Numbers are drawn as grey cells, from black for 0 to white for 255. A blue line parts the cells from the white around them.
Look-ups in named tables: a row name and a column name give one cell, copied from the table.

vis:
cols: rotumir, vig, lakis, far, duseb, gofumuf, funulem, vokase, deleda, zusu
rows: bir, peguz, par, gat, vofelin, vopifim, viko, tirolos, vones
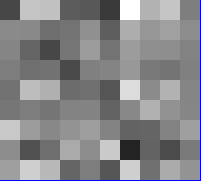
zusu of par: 130
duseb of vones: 125
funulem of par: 156
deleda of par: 142
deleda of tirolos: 75
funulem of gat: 152
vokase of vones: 112
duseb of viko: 158
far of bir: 92
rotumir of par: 133
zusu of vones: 147
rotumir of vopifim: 118
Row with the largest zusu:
viko

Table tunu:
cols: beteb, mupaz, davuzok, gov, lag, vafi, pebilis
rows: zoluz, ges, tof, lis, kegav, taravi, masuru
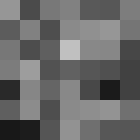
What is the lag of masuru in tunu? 111
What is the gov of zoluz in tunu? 129
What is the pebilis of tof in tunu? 71
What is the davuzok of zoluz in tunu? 120
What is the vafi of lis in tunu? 80
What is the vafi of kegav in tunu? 27
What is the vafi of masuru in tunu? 87
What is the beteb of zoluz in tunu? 150
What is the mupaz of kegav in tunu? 134
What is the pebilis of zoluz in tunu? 125
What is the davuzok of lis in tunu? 82
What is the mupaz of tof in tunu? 77
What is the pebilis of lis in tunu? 65
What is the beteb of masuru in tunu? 24
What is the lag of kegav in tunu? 72
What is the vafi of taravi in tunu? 147
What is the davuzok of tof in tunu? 95
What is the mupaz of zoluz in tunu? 75
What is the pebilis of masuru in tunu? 86
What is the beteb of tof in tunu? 119

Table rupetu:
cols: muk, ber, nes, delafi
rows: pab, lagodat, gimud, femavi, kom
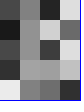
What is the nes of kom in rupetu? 110
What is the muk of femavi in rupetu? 49
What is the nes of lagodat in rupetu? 209
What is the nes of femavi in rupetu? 159
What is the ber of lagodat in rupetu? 146
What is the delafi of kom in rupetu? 48
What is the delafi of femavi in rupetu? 193
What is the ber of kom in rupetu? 129
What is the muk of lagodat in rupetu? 25
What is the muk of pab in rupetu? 72
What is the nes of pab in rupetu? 36
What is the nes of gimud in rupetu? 61
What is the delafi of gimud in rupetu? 222
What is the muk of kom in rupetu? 235
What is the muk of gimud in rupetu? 72
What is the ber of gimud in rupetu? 146
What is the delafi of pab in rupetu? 222
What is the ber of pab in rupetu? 129
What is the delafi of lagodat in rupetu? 106
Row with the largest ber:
femavi

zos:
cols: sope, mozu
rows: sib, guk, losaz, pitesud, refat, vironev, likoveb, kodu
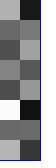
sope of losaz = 79
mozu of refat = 150
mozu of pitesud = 88
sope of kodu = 181
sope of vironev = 251
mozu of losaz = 161
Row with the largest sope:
vironev

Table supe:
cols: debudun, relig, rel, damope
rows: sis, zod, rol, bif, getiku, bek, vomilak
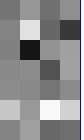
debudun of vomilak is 131
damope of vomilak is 111
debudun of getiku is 140
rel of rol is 147
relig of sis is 150
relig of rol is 22
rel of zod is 102
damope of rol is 160
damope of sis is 143
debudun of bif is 137
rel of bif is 82
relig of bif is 140
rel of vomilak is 104
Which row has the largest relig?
zod

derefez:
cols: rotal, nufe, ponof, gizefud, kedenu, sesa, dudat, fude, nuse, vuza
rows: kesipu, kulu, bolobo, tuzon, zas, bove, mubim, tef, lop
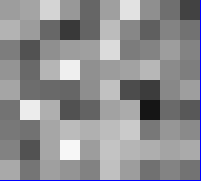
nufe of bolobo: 82
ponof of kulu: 103
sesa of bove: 162
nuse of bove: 106
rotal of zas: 165
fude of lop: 113
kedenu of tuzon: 144
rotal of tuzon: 148
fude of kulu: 95

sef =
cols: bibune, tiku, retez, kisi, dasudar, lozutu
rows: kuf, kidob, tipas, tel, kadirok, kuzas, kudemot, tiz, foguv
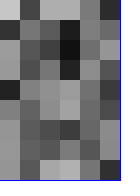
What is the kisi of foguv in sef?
177
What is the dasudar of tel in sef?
140
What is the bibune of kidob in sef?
51
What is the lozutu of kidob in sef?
106
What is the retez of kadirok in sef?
144
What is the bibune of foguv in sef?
149
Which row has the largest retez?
kuf

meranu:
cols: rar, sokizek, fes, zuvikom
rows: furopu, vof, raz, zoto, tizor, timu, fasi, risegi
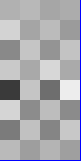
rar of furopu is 177
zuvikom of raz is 195
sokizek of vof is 165
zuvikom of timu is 139
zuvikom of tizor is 237
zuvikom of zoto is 170
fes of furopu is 166
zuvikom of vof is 155
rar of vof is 211
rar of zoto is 201
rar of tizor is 58
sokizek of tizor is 197
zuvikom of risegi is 159
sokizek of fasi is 193
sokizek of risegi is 158
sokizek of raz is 197
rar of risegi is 186
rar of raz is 137
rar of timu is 213
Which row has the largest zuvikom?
tizor

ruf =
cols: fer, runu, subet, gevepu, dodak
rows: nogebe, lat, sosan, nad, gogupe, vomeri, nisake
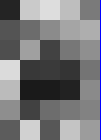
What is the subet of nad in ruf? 58
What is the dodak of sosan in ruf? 143
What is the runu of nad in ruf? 56
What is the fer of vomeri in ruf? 142
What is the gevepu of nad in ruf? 52
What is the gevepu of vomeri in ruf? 120
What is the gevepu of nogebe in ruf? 190
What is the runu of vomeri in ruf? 65
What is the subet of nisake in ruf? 87
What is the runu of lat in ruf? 108
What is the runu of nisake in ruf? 209
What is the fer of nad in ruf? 219
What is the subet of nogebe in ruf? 221
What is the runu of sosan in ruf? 160
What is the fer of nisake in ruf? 92

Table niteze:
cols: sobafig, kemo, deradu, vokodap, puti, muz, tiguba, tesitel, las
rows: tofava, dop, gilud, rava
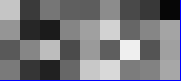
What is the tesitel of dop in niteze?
134
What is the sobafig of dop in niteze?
149
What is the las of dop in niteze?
164
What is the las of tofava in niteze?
6
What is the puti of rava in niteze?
200
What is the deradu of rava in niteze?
33
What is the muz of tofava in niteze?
140
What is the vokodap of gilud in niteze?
75
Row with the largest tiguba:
gilud

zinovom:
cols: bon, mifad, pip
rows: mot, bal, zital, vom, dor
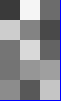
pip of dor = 197
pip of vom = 159
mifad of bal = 131
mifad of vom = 150
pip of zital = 99
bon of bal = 205
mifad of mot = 245
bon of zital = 117
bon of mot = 58
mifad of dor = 88
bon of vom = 116
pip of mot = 108
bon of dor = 140
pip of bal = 73
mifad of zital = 217

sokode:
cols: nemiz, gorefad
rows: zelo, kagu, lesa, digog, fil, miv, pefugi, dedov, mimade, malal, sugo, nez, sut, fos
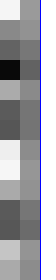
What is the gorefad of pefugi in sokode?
116
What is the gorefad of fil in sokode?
138
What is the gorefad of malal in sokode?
146
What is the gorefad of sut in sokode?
148
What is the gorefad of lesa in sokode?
119
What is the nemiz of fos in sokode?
170

